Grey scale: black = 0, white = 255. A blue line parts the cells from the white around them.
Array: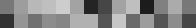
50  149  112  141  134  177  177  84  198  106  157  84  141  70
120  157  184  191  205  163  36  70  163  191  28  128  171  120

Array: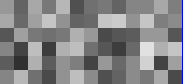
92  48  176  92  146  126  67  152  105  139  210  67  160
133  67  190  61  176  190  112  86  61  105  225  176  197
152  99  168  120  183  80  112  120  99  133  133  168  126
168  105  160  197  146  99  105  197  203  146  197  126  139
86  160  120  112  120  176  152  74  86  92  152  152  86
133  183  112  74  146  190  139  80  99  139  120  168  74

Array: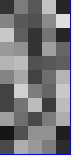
22  81  145  145  30
132  88  81  138  223
200  94  51  116  38
159  110  73  124  173
66  116  188  59  188
51  124  88  194  38
152  145  51  159  102
132  167  66  110  180
73  173  152  124  44
180  188  81  88  94
66  208  124  102  200

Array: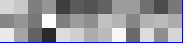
134  149  120  254  127  156  142  193  179  134  179  186  172
233  164  98  42  220  207  172  186  247  105  220  142  214
214  200  127  149  62  90  82  98  156  156  112  75  120

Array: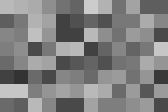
65  51  106  73  134  126  106  149  155  114  149  57
106  94  185  134  73  73  163  126  126  142  155  73
94  120  178  163  65  80  100  80  120  120  171  134
134  126  192  149  65  65  185  142  114  155  142  73
106  134  171  163  73  87  100  80  114  120  171  149
126  142  73  120  178  185  65  100  134  100  120  198
185  178  171  142  114  100  204  178  114  163  94  94
198  198  126  149  163  149  185  171  106  155  87  155

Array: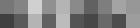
64  90  180  97  188  84  71  105  77  157
119  132  208  144  180  138  97  126  164  151

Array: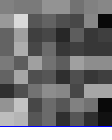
47  79  114  141  135  71  166  166
122  93  160  114  93  160  141  141
129  122  122  147  147  114  129  135
99  160  63  71  39  93  55  63
99  166  79  86  47  79  55  63
99  174  71  107  55  63  55  55
189  181  86  107  47  86  47  17
147  195  71  107  86  129  114  9
153  218  86  99  79  71  135  9

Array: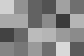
66  104  187  181  154  139
133  119  154  111  217  90
209  146  98  82  161  111
169  169  98  139  59  181

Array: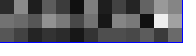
86  66  36  51  43  23  51  78  78  72  92  59  106
114  106  86  146  121  72  114  23  133  121  16  238  161
43  139  30  92  59  16  127  30  66  36  99  153  133
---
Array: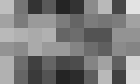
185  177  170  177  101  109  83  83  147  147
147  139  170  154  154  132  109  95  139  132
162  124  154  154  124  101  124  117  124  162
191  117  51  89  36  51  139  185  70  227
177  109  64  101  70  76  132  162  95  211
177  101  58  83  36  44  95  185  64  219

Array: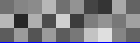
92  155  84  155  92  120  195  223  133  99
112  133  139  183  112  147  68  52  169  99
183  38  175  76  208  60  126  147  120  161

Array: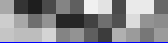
197  189  189  212  132  147  95  60  176  155  119  155
205  168  111  147  38  38  66  111  81  220  147  140
168  52  30  74  132  95  240  227  74  234  234  103

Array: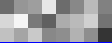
215  245  121  96  172  186  208  115
193  165  201  136  142  178  142  52
108  150  158  231  108  136  186  129

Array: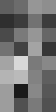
164  216  122  136
180  186  130  95
74  122  150  102
95  108  150  142
157  81  122  81
114  66  164  54
47  60  114  60
157  26  136  87

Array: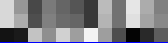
216  172  78  128  107  101  56  180  114  224  164  136
216  151  72  122  101  85  56  187  114  230  172  128
19  26  195  143  209  158  243  158  78  4  41  93

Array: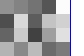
78  216  93  195  209
100  202  65  159  224
180  137  187  107  123
145  131  115  85  252
